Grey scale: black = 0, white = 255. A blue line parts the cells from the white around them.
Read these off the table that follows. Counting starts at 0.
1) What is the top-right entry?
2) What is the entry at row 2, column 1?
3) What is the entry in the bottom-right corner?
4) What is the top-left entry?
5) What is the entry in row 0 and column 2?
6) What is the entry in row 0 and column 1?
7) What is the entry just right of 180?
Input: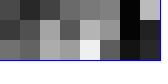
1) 187
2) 99
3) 40
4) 73
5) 66
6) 40
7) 149

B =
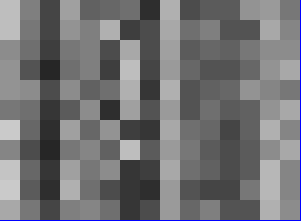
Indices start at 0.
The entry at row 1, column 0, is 190
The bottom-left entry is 168
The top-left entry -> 190
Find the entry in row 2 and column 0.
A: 140
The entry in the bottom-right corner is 140
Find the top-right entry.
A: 119
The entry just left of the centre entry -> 160
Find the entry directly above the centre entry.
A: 54
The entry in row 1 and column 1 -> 119
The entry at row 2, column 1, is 111
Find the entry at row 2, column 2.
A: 62
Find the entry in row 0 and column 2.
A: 69
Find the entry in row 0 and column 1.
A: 127
